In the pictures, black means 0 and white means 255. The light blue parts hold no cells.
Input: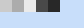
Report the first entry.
203
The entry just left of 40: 73
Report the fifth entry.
40

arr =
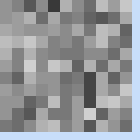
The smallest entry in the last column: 99
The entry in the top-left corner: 148
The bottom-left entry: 120
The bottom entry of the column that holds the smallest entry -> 189
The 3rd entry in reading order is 87
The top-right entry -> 199
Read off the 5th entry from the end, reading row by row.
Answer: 157
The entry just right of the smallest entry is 177
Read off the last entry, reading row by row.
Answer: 109
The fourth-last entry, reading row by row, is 87
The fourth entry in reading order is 139
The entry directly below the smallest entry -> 168
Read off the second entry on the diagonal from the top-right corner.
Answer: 109
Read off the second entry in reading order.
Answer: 130
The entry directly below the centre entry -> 109
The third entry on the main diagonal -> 148

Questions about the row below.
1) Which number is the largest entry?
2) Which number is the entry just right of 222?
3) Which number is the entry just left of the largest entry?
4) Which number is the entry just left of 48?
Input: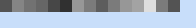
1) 222
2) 123
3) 163
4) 71

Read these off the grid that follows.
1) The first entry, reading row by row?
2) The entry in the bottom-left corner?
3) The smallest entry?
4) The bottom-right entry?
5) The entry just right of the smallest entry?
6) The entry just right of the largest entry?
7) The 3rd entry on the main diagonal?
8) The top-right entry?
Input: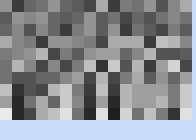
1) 147
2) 234
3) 31
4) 224
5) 212
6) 41
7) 83
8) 170

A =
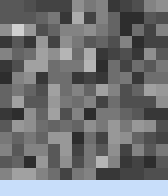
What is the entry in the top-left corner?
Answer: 88
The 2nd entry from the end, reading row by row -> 79
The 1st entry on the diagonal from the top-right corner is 143
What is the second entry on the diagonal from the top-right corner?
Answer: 88
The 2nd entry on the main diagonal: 88
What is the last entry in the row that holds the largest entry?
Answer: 131
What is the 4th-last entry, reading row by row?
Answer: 67
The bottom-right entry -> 79
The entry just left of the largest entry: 143
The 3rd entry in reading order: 79
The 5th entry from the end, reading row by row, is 55
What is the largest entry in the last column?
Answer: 152
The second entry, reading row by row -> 88
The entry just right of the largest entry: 152
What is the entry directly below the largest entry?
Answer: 88
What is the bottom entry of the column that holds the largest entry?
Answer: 161
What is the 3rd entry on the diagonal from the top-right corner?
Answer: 110
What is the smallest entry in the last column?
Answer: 55
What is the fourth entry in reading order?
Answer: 67

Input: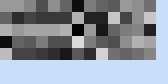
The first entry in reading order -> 153
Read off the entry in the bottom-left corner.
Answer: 188
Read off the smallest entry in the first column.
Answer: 14
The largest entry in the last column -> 198
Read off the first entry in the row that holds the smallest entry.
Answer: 177
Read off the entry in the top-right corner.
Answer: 112
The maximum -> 219
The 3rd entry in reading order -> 133
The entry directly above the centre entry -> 177
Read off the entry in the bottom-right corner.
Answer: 133
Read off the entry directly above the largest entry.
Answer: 4
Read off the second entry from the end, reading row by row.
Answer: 112
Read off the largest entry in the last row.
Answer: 210
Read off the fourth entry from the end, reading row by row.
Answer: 112
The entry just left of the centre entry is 177
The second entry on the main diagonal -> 45
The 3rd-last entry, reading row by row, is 100
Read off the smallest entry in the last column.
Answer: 34
